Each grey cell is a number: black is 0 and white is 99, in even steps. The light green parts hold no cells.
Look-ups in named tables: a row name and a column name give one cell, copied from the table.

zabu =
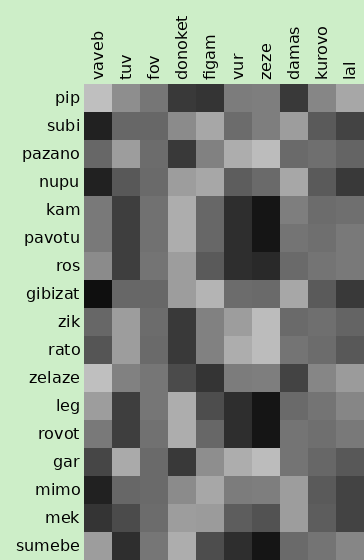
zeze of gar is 73
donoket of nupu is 61
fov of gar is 41
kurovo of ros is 45
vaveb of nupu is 13
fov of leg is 46
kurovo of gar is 40
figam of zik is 50
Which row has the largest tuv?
gar

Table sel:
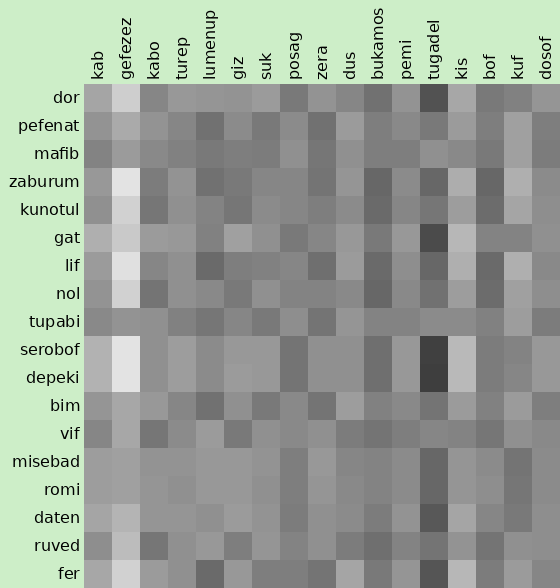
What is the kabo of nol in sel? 45
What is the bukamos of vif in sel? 45
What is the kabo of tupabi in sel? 56
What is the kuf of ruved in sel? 56
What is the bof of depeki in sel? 48
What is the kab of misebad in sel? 61
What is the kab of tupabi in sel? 53
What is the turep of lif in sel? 56
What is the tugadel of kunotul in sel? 46
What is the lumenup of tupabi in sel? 46
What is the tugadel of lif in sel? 40
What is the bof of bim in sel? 50
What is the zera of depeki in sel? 56
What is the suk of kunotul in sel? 54
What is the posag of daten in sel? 48
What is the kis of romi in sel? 58
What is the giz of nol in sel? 47
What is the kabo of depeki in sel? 56
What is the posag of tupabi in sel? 55
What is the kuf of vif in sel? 56

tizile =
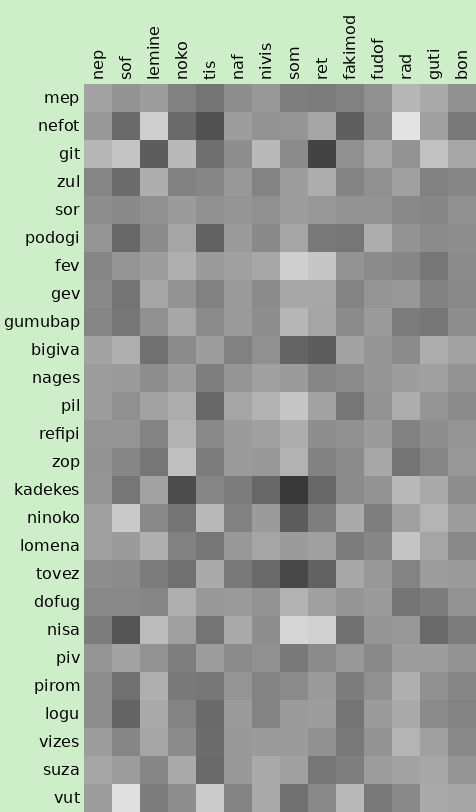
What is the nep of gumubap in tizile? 52
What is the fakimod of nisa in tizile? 44
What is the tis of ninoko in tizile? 72
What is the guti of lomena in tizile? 64
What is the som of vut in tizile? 44
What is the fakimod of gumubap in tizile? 54
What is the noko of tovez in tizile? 44
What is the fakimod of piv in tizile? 59
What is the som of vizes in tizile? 60
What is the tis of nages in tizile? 49

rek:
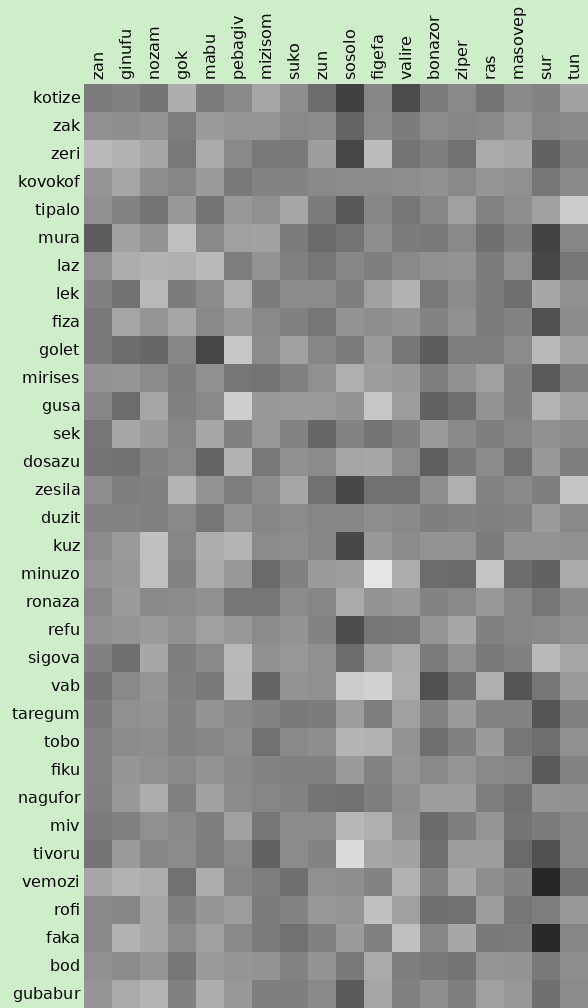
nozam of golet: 40
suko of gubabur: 49
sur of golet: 72
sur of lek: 65
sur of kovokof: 46
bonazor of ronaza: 51
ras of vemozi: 55
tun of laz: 46
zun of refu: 51
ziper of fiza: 56

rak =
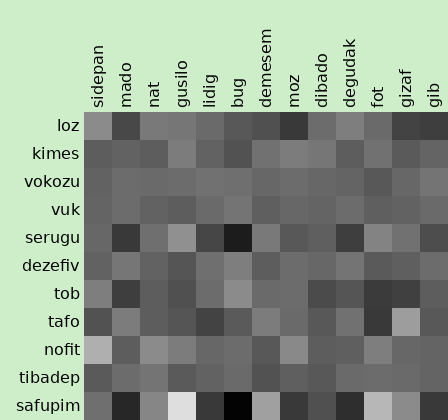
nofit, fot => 49
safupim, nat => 52
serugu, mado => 22
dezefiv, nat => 38
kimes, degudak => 36
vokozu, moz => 42
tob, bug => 54
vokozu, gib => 45

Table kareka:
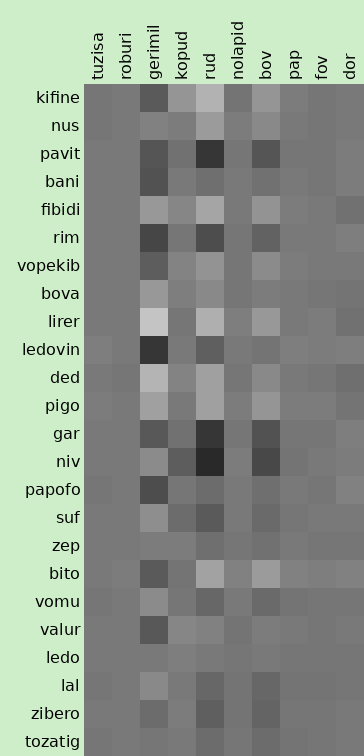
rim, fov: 47
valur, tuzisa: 47
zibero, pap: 46
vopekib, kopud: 51
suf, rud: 35
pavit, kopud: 44
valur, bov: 48
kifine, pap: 48
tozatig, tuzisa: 46
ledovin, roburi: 47
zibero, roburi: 47
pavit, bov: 33
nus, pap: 47
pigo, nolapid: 48
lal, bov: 40
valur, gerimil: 34

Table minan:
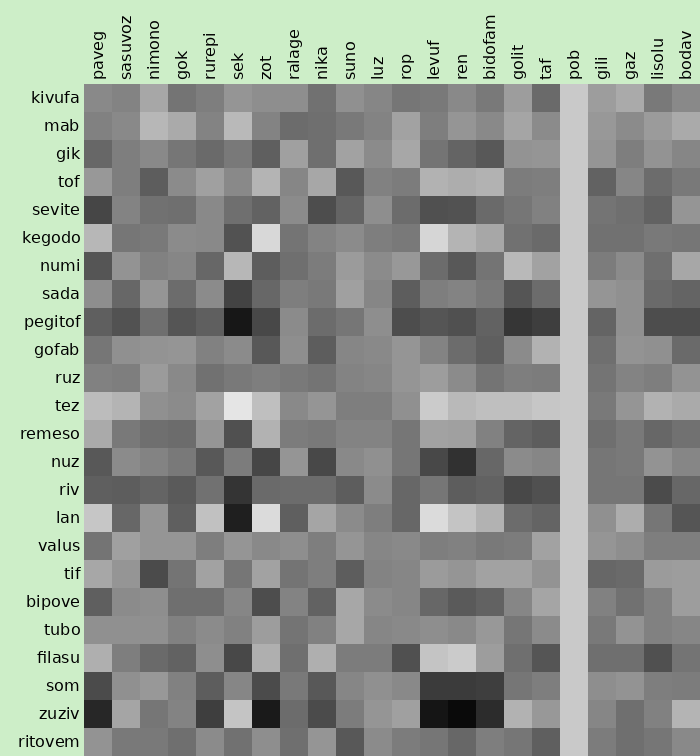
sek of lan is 12
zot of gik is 37
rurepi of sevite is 53
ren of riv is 36
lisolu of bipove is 50
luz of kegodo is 49
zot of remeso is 69
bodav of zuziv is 70
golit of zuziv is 69
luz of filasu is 48

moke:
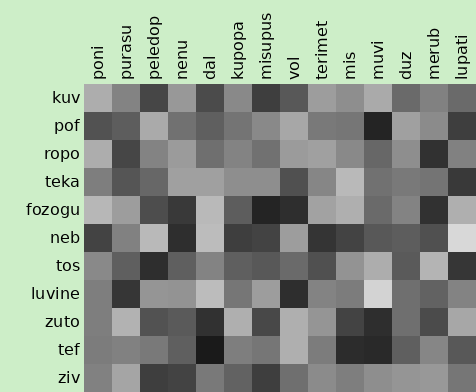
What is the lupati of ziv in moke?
46
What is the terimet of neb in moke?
20
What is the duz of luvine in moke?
43
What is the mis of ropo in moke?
53
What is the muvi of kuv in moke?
66
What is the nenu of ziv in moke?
26
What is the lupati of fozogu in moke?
68
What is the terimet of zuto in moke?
58
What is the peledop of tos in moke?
18
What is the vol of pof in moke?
65
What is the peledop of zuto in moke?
32

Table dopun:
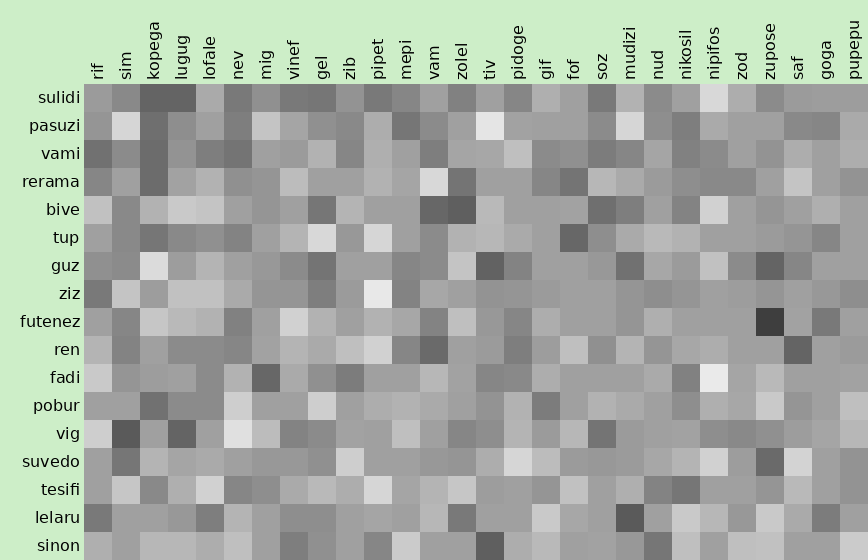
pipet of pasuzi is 67
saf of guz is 52
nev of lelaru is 70
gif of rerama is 52
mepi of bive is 62
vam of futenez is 51
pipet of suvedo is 62
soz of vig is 45
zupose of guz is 39
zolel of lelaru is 47
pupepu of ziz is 55
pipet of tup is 83
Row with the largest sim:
pasuzi

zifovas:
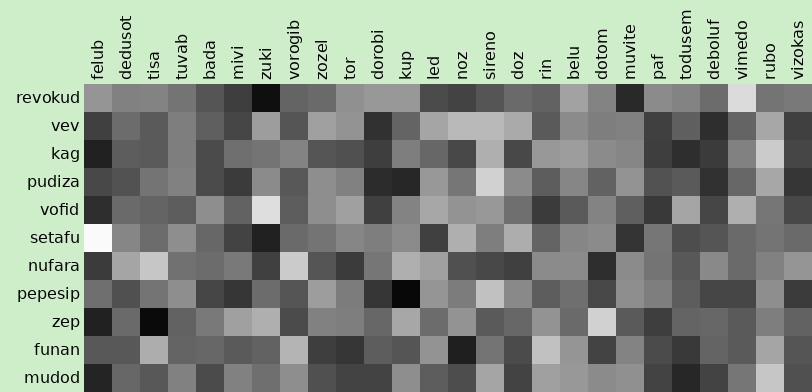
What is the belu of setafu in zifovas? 52
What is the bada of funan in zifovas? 40
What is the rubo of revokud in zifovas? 45
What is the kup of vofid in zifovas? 51
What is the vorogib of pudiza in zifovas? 34
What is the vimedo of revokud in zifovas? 85
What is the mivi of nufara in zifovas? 47
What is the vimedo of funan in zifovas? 35
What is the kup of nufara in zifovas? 68
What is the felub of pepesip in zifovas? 43
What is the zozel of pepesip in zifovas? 61
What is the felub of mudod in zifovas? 14

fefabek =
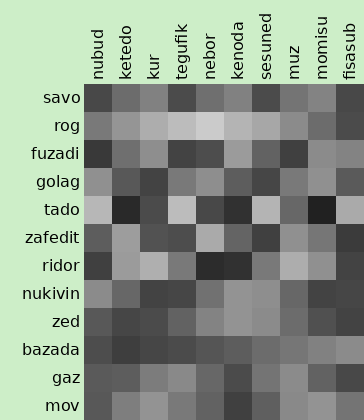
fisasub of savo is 28
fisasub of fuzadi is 51
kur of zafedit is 32
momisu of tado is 13
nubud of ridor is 25
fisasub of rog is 29
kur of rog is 67
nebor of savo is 43
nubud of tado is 71
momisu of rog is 42
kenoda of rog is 70
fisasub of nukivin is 27
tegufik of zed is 38
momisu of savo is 51
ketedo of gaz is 36
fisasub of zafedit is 23
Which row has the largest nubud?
tado

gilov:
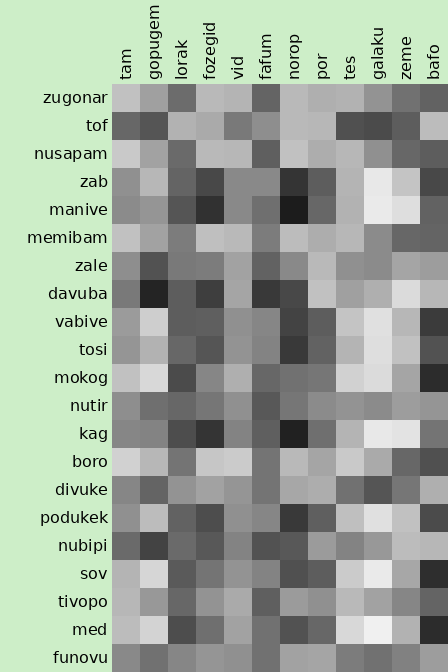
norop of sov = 31
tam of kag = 52
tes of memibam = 71
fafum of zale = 38
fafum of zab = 53
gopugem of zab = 71
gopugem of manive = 58
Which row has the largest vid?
boro

